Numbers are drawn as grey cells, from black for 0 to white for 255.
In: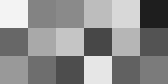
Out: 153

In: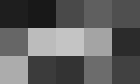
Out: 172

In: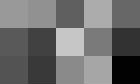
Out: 83

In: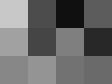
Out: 135

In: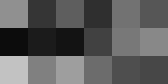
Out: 194

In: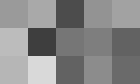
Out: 182

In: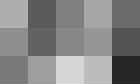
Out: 122

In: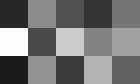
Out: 27

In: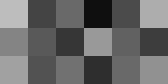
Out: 161
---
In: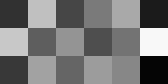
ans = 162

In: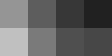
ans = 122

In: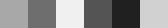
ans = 110

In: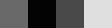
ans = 3

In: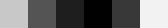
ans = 84

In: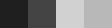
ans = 68

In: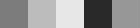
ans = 188

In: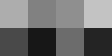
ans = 23
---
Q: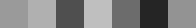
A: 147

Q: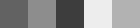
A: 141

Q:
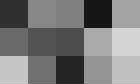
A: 128

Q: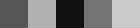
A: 115

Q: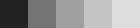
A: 159

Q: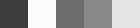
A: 137

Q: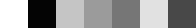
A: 155

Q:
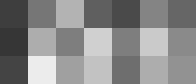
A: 132

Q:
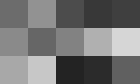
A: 108

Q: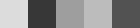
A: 158
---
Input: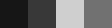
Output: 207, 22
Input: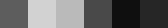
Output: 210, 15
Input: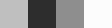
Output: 252, 45
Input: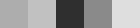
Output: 222, 47
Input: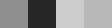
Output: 204, 38
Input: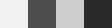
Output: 242, 41
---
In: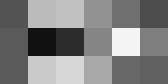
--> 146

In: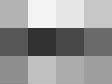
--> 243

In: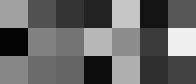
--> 198

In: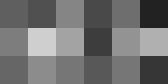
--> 73

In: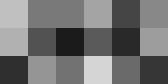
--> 164

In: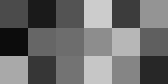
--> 204
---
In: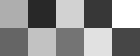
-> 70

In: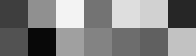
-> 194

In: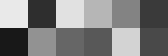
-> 73

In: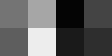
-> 46

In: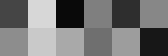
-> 23

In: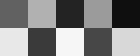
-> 216
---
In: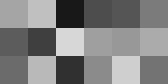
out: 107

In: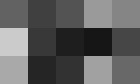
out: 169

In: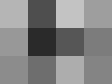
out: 140

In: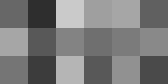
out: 117

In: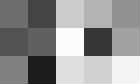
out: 129

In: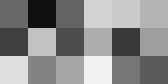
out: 222

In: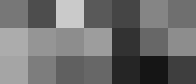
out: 165

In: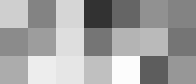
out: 172
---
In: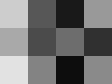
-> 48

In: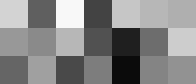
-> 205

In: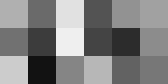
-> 140

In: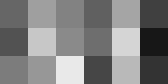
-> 23

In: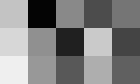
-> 68

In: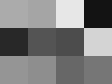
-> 212
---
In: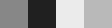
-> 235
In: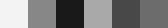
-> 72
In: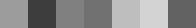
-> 211
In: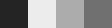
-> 172
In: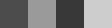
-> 56
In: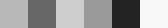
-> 35
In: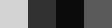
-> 11
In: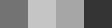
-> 166
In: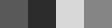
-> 216
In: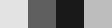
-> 25
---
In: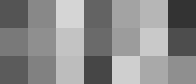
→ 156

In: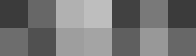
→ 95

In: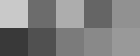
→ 123

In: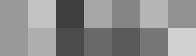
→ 90

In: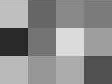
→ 115

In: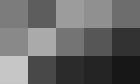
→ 116

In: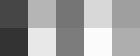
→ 124
